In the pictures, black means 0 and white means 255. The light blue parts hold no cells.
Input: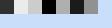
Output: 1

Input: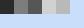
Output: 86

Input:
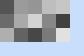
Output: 211

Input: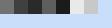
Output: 94

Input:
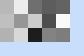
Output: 204

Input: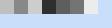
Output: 47

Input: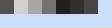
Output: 114

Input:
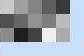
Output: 146
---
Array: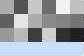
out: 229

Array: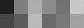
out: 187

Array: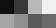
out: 184

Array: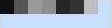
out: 155

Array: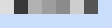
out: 206

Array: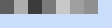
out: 173

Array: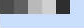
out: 185

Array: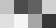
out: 224

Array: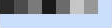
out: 151
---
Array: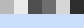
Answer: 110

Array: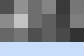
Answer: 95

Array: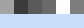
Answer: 106

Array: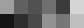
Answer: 146

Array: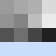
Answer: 111

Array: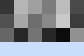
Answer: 39

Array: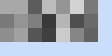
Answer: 203

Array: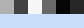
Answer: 104

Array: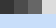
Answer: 76

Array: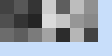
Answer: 44
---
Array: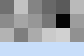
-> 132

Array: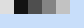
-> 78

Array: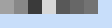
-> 58

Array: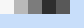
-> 124

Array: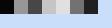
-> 71

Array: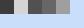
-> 81

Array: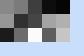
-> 62

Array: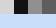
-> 144
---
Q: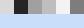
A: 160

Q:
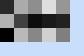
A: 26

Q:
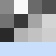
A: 79

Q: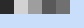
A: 112

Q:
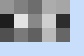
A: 80

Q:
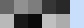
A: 40

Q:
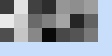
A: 45
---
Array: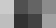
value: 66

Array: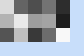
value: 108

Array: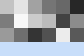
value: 236

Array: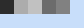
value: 108

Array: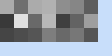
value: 119

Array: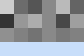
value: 121

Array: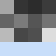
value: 79
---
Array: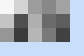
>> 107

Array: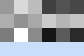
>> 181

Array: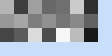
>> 137

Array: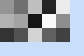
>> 250

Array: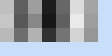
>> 234

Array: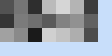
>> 145

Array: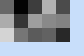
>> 137

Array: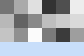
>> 204

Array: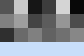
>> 150
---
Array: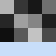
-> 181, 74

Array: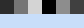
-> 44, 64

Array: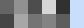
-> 101, 93

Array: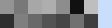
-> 148, 62

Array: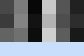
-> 72, 25

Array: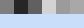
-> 126, 168

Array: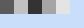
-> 91, 228

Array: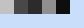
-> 194, 14

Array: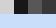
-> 210, 56

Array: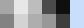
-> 166, 61
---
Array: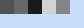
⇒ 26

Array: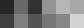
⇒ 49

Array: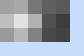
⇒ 118

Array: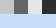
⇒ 231

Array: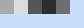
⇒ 86

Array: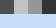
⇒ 150
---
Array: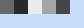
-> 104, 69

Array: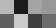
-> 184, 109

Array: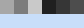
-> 167, 77

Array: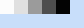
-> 252, 3

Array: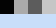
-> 3, 198

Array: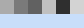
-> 171, 211
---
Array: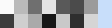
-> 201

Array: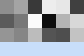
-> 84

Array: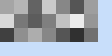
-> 85

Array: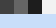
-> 101

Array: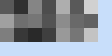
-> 153

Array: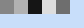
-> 21

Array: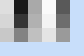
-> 192

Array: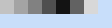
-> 19
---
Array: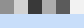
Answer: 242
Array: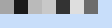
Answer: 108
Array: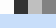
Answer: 130
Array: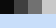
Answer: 201
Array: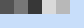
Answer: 184
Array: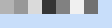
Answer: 113
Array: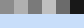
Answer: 24
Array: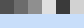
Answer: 210
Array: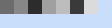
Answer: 219
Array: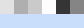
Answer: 133
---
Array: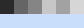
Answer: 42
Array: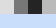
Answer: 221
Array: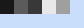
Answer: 24
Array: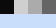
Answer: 10
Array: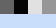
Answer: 100
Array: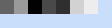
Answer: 99
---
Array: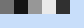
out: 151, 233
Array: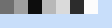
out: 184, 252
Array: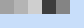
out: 207, 207
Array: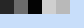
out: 3, 207
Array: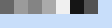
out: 170, 240
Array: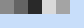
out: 41, 217
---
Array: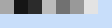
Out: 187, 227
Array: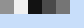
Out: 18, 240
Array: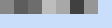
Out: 189, 189
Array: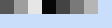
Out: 7, 230
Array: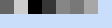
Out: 54, 205
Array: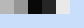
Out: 8, 233
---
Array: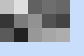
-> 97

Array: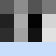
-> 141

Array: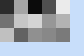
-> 11

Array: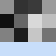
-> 50

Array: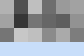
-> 110

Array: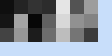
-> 229

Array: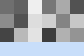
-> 119

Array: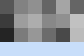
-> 101
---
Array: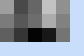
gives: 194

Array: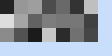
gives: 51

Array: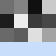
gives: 16

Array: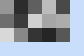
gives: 188

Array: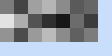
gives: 90

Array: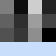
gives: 206

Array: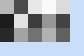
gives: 250

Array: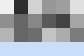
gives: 158
